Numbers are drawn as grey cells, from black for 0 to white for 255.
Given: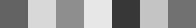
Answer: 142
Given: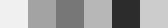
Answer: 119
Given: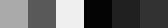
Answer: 239
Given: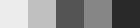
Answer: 84
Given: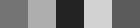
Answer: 35
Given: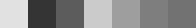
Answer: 92
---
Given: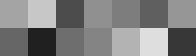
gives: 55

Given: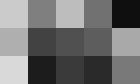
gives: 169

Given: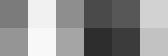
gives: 194

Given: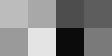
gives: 122

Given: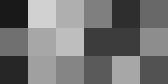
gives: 141

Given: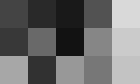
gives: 203

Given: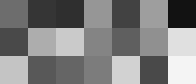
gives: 224

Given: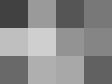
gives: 133
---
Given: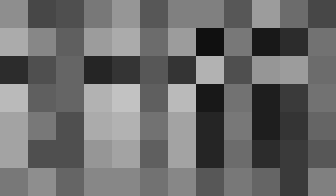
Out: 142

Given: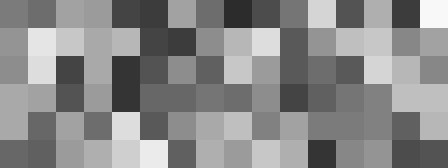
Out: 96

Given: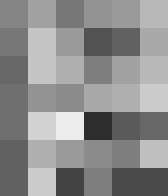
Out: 204

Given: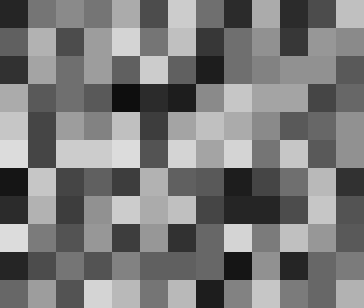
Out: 157

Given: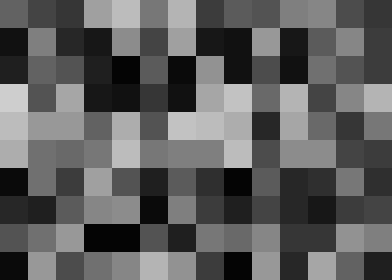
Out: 152

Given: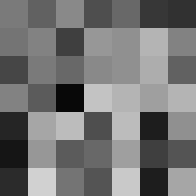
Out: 209

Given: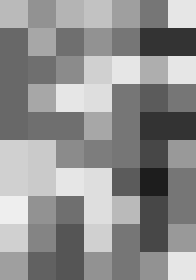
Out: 97
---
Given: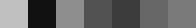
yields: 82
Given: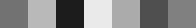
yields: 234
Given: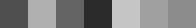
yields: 43
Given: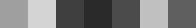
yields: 42
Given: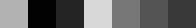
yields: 216
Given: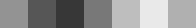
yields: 120
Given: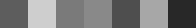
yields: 137
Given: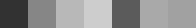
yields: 205
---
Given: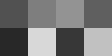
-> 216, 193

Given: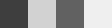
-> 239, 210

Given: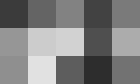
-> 225, 210

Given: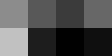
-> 193, 140

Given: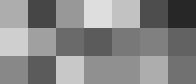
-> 222, 207

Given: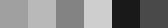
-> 206, 185

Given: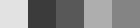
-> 226, 174

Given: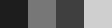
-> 207, 119
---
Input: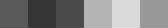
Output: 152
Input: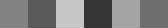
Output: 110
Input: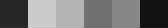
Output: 17
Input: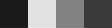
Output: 58
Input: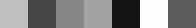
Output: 91
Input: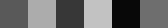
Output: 110
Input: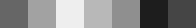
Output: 69
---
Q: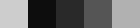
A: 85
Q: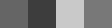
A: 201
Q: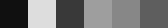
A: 135
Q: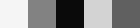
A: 211
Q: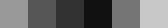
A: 117
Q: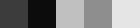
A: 142
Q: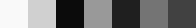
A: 116
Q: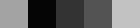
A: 83
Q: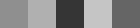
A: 197
